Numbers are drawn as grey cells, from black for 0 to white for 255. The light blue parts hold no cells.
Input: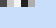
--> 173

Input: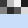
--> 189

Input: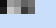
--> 157

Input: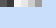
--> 204

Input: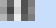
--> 211

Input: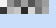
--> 198

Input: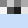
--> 202

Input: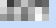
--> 221
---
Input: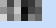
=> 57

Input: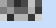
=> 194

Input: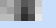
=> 101

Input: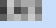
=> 169

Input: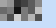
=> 92

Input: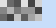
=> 67

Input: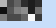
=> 29
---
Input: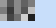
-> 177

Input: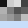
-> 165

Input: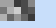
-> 177

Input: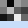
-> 19

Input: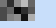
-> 74

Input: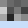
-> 164

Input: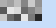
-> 202

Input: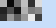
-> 49

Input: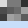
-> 61

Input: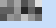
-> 82
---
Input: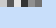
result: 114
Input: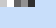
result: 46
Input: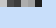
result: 32
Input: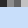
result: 194
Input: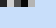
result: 180
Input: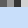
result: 210
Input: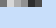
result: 76
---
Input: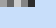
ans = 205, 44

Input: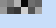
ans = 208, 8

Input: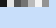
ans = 243, 24

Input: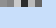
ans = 202, 44

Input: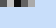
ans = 197, 15

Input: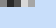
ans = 216, 41

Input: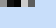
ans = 204, 4
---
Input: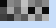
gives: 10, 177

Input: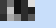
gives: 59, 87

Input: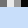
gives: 113, 9

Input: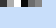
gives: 53, 135

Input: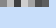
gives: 135, 94

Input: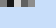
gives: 127, 141
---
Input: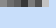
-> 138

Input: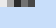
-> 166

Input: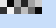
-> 230

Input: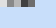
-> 183

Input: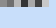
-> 185

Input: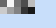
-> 203

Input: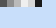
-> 214

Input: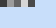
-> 156
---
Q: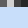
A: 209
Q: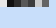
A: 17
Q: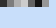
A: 125
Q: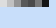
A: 193
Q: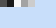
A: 26
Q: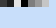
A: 28
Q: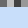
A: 195
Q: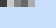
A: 200
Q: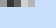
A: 54
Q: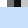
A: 115
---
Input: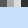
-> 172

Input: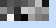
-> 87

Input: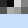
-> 11

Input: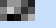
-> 151

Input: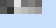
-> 91

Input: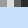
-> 221

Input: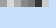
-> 215

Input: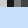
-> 23
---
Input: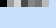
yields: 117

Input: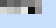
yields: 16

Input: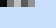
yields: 91

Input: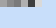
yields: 62

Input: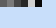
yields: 207

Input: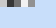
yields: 241

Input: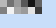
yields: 227

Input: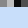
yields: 12

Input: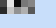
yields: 175
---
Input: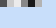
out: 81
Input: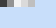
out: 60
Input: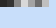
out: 40
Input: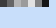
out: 59
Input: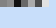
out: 130
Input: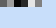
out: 96
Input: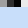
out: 159
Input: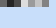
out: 104
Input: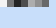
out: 243
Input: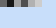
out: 104
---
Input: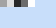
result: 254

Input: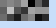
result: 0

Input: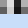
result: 94

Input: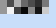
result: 76

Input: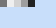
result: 34

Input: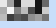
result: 219

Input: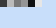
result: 17
